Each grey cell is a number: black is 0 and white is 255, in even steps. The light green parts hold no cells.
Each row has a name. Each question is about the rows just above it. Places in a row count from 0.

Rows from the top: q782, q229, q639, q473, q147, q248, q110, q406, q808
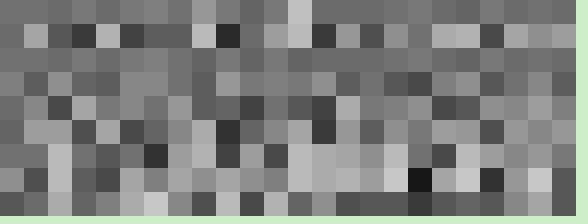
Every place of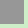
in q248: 14 19 21 23
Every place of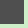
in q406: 1
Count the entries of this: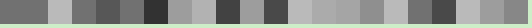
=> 22
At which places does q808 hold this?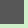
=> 0 15 16 18 20 23
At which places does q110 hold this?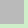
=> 2 12 16 19
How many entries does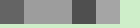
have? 5
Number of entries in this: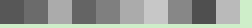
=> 10

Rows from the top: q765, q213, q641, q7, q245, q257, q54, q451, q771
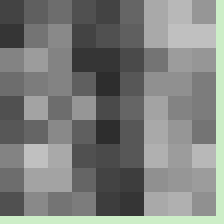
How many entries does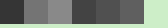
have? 6
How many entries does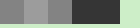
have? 5
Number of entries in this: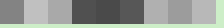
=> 9
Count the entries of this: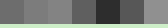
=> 7
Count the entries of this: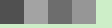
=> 4
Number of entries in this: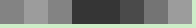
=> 8

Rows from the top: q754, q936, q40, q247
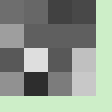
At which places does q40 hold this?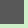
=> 0 2
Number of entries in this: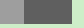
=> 3
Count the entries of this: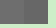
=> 2
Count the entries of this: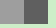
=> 2
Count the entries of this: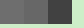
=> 3
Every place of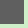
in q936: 1 2 3

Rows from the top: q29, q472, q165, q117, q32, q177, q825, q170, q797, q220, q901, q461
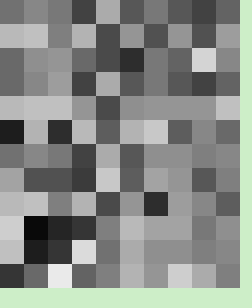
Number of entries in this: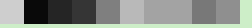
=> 10
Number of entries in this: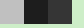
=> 3
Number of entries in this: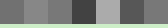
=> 7
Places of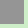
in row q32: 3 6 7 8
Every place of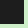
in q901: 1
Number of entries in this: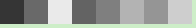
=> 8

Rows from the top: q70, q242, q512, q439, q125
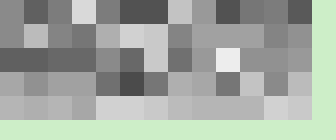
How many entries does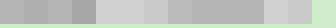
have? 13
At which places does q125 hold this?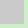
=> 6 12
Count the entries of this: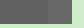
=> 3
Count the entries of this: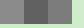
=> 3
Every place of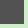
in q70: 5 6 9
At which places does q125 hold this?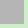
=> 0 2 8 9 10
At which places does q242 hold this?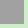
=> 8 9 10

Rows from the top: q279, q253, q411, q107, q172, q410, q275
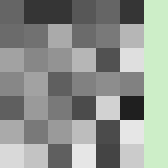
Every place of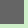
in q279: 0 4
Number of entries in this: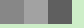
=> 3
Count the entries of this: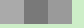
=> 3

